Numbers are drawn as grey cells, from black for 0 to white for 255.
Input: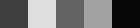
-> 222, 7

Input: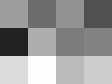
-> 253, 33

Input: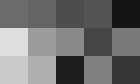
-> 223, 21

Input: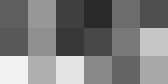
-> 242, 42

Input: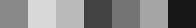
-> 216, 24

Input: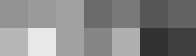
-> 232, 50

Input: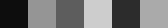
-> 205, 13

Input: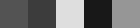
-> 222, 24

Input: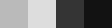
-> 221, 18

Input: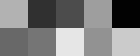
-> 230, 2
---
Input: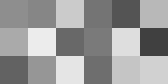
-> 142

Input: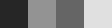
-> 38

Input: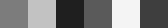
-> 124

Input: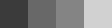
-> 59

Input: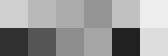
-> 207

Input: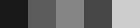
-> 25

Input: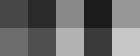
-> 71

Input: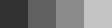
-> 50
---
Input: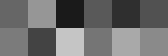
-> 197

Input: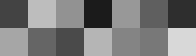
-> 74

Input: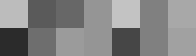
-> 155

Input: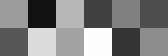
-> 163

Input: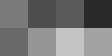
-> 196

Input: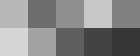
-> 94

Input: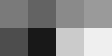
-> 203

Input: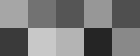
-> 180

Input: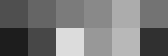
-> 220
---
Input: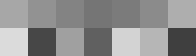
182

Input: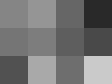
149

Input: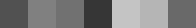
128

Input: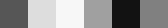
160

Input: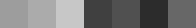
157

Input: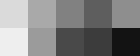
169

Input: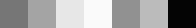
187
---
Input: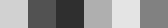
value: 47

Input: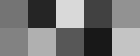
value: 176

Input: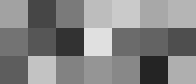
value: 149

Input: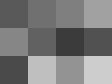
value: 74

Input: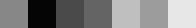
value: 100

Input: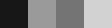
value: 23

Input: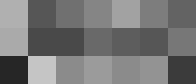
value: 155

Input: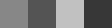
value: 135

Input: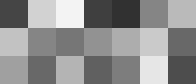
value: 96
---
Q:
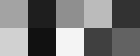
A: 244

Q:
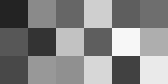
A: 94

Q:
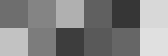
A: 89

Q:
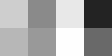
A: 153

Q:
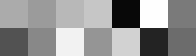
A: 210

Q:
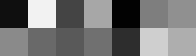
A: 45
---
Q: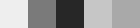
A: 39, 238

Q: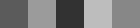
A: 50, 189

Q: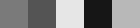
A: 230, 230

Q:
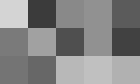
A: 79, 212

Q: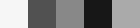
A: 136, 246

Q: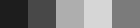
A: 174, 214

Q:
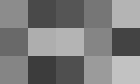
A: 180, 194

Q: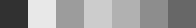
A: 204, 232
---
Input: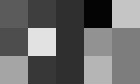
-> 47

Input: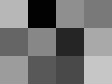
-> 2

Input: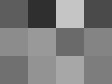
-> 47

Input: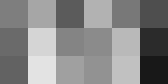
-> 178

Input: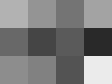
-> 148

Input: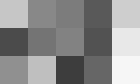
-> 124

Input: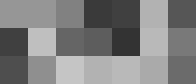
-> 64
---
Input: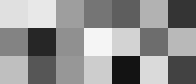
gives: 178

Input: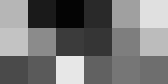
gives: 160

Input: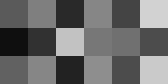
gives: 68

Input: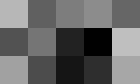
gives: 140

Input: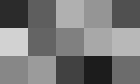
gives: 149

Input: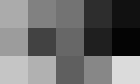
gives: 45

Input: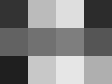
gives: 222

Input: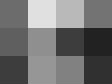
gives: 185

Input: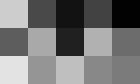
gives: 66

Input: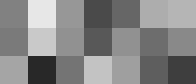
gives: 173
